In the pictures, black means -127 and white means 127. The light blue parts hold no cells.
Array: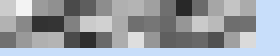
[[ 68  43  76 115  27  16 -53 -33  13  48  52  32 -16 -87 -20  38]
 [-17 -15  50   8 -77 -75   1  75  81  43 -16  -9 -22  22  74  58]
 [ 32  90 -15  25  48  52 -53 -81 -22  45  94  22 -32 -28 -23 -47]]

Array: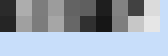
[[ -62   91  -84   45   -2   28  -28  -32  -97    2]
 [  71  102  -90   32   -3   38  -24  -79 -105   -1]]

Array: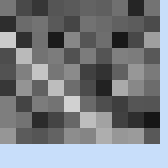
[[ -90  -12   -8  -54  -73  -42  -37  -28  -32  -15]
 [ -35  -52  -82  -20  -12  -38  -58  -13  -20  -30]
 [ -55   31   75  -79  -14 -101    7  -42  -17 -103]
 [  -3  -39  -50   58  -12   -3  -46   -3  -43    0]
 [  23   -5  -45    0   68   -9   11  -63  -77  -30]
 [   8  -19  -72   20  -30   61  -18  -52  -93   42]
 [ -42  -43   -1  -59   -3  -12   81  -21  -49  -65]
 [ -81 -105   -1  -12  -84  -59  -24   61   34  -62]
 [  27  -39   22  -36  -42  -28   13    5   46   23]]

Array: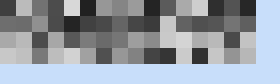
[[-44 -88 -64  59 -13 -51  88 -94  23   5  27 -91 -36  42  78 -80]
 [-11 -32 -17 -19  16 -52 -91 -62 -54 -26 -57 -68  71 -29 -47 -42]
 [-53  67  41  57 -51  39 -39  -4 -21  -9  30  11  73  84  45  57]
 [ 20  55  72  64  -6  61  82  33 -47  23   2 -59 -74  75 -78  70]]

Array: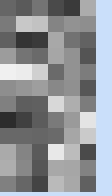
[[-69  44 -24 -36 -10 -52]
 [ 17  13  -5  72  66   3]
 [-13 -29 -31 -75 -69  40]
 [ 18 -43  28 -11 -20  38]
 [ 18  -2 111 108  80 -20]
 [ 16 -40  14  22  29   7]
 [ 46  -2   0 -32 -30  87]
 [ 26  99 -82 -63 -34  -4]
 [ 37  73 -23 -22 -25 -20]
 [ 60 -53  41   4 -36 104]
 [ 38   2  46   7 -40  40]
 [ 40 -30   0 -24 -58  58]]

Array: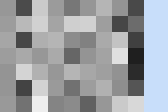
[[ 20 -54  23 -52  74  27  -8  22  53]
 [-57 -19  28  57  81  36  79  81  30]
 [ 67 -63  38 -56  47  53  12   1  42]
 [ 96 -96  29  41  23  42 -25  20  35]
 [ 18 -84  20  84  49  23  53  39  31]
 [ 14 -42  21 -60  82  26 -14  29  49]
 [ 74  88  25 -13 110   4  11 -30  23]]

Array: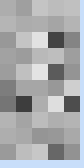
[[ 60  64  45  31  68]
 [ 37  52  53  44  46]
 [-60   4  24  68  98]
 [ 62  30  34  28  57]
 [-36  20  29  64  99]
 [ 24  79  -2  38  38]
 [ 94 -50 -10 -66  46]
 [ 47  52  52  36  60]
 [ 24  41  46  41  21]
 [-24  18  26  61  71]]

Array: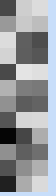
[[  78   92  -55]
 [  73   61   25]
 [ -32  -50   92]
 [ -33  -41   83]
 [ 100   95  -54]
 [  -2   -6   50]
 [ -35  -28   17]
 [  86   88  -42]
 [ -57   45 -122]
 [ -32  -16   16]
 [  14   48  -45]
 [  43   90  -95]]
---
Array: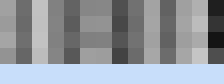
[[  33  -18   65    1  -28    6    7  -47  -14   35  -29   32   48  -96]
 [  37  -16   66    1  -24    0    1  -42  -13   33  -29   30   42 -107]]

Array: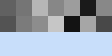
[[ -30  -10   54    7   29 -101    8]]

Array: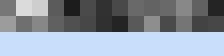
[[ -8  91  78 -36 -99 -53 -78 -54 -22 -28 -22   8 -30 -91]]

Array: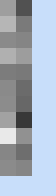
[[ 30 -46]
 [ 10   5]
 [ -3  -6]
 [ 12 -24]
 [105  17]
 [ 11   5]]

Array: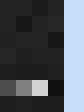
[[ -92  -92 -100  -92]
 [ -94  -91  -91 -104]
 [ -97  -99  -99  -95]
 [ -97  -94  -98  -98]]

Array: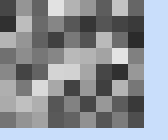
[[-56  21 -28  98  51  22 -34  67 -25]
 [ 52  21 -30 -63  -6 -44  58 -19 -84]
 [  8 -59 -28  84  82  38 -57 -79  24]
 [ 43  64  47 -41   2 -56  24 -35 -70]]

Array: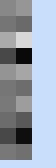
[[   8   22]
 [  42   88]
 [  20   38]
 [  -6   29]
 [ -55 -113]]
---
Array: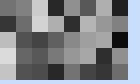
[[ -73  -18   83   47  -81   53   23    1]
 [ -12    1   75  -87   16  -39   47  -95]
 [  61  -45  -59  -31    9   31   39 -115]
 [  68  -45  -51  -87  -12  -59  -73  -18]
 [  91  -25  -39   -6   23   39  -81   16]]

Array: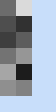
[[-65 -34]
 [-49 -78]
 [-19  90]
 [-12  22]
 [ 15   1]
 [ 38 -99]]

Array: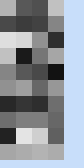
[[ -93  100   79  -31]
 [ -87  -74  -81  -17]
 [ -54  -67  -61    5]
 [ -17   -1   -1  -24]
 [   5  -39  -54 -109]
 [  17   31  -24   23]
 [  38   44   51   44]
 [  51  -39  -47   65]
 [  65 -101   -9   38]
 [  94   86   17  -81]]

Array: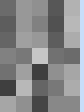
[[-64  56 -26  -7  44]
 [-34  24   1 -46  56]
 [-26  32  24 -34  44]
 [-20  24  16 -40  50]
 [-14  32 -64  16  38]
 [  1  -7  70 -14 -20]
 [ 38  16 -58   8   8]]

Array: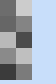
[[-68  -4]
 [-25   4]
 [-18  76]
 [ 10  63]
 [ 57 -52]]

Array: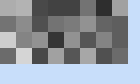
[[-20  85 -54  33 -41  39 -47 -20]
 [-12  12 -47 -12  -4  18 -27 -33]
 [ 45  51 -54 -61 -61 -12 -81  33]
 [ 77   4  18 -74  18 -41   4 -33]]
